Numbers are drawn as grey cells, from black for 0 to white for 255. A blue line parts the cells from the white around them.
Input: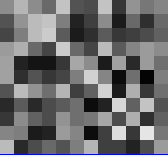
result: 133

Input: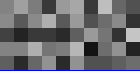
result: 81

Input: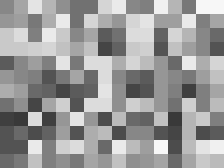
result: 247

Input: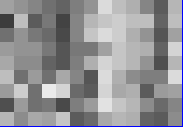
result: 182

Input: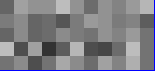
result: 182

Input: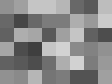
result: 189

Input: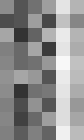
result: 180

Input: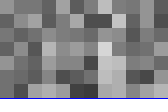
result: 92

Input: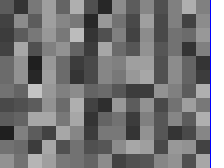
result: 128
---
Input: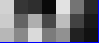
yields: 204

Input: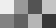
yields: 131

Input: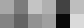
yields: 132

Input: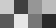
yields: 90

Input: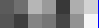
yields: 85

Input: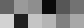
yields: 210

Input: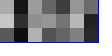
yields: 197

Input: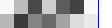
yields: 183

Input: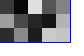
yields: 159
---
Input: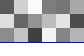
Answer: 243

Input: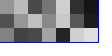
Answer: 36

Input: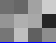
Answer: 191

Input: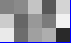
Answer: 160

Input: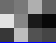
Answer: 189

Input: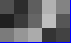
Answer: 171

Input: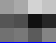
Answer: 120

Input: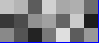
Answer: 223

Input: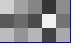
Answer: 182

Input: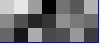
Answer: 80
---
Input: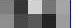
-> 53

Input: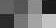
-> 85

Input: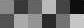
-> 56

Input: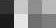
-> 200

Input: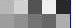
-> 210

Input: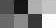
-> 22

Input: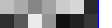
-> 170
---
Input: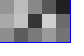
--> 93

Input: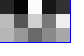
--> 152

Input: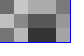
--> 185

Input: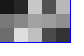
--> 221

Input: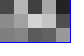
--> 133

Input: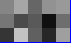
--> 194

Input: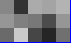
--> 202

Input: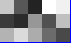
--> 219
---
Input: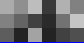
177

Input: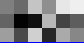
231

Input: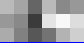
137

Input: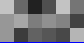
195

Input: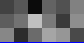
81

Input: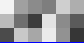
207

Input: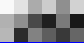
143
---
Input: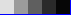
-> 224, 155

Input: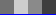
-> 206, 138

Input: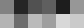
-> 216, 202

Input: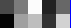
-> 252, 210

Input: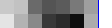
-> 228, 201

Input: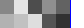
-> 229, 222

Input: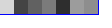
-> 215, 156

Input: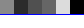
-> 220, 137
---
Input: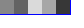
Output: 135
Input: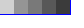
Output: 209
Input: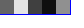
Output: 100
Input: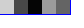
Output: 208
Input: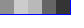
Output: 143
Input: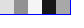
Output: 224
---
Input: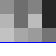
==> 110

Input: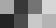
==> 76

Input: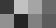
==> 36

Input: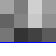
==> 132

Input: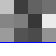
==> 126

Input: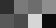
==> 75

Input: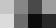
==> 108
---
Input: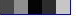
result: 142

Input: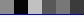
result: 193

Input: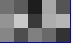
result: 78

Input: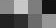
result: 34

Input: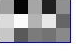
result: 89

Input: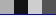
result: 175

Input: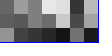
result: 39
